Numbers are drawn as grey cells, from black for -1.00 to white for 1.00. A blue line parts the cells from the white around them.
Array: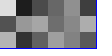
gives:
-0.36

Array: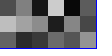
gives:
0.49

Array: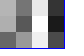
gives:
0.37

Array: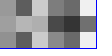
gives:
0.25

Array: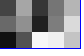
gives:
-0.18

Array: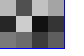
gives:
-0.70
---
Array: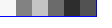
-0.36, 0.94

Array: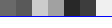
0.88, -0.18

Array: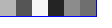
-0.13, 0.43

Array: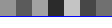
-0.12, 0.16

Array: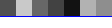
0.11, -0.37

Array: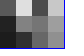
0.57, -0.78
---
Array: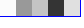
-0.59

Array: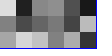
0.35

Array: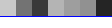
0.14

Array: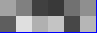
-0.44

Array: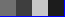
0.56

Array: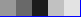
0.51

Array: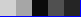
-0.37

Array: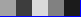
0.01

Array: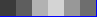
0.19

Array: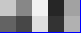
-0.60
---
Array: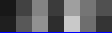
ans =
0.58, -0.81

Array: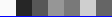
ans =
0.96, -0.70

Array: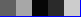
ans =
0.60, -0.95

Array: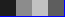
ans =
0.52, -0.77

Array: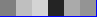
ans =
0.66, -0.72

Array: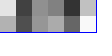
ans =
0.95, -0.60

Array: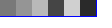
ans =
0.63, -0.67

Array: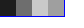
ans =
0.58, -0.77

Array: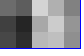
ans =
0.66, -0.71

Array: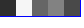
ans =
0.93, -0.64
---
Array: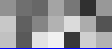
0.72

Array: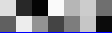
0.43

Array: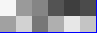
-0.35

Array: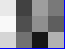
-0.38

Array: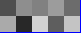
0.01

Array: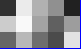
0.28

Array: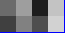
0.24

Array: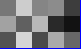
0.44
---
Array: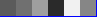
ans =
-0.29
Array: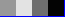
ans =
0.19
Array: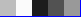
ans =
0.48
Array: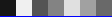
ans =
-0.83
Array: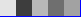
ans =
0.79
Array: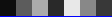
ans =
-0.90
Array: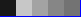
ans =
-0.81
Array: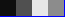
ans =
-0.89
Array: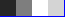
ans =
-0.70
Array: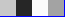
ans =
0.57
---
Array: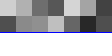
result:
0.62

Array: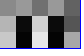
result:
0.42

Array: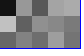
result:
0.51

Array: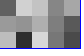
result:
0.21

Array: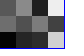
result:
-0.14

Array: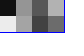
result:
-0.87

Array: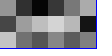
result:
-0.45

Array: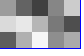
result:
0.71

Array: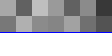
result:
0.32
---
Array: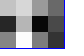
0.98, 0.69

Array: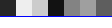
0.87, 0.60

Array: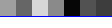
0.69, 0.25

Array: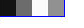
0.97, 0.14

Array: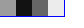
0.85, 0.22

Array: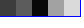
0.71, 0.27

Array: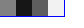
0.90, 0.01
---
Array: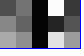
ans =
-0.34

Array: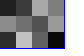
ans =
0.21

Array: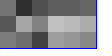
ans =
0.35

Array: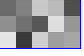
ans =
0.18

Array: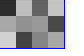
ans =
-0.43

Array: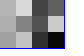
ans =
0.59
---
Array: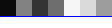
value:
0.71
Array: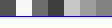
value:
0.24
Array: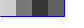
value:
-0.58
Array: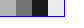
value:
-0.78
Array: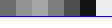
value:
-0.84
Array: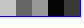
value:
-0.97
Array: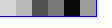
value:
-0.93
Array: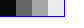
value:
0.31
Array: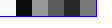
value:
-0.68
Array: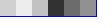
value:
-0.15
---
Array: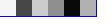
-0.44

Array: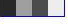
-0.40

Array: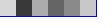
-0.21

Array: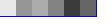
-0.20

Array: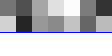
-0.60

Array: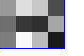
-0.63

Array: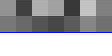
-0.50

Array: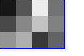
-0.55
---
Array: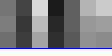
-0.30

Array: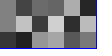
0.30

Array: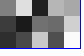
0.58

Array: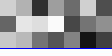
0.03

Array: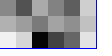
-0.48

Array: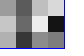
-0.58

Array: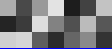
-0.20

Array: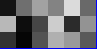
0.38

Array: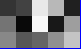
-0.21
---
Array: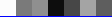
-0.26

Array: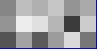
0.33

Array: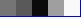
0.95

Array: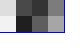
-0.03

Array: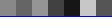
-0.33

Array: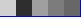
-0.19

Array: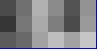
0.15

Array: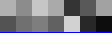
0.27

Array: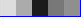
0.12

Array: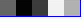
0.39
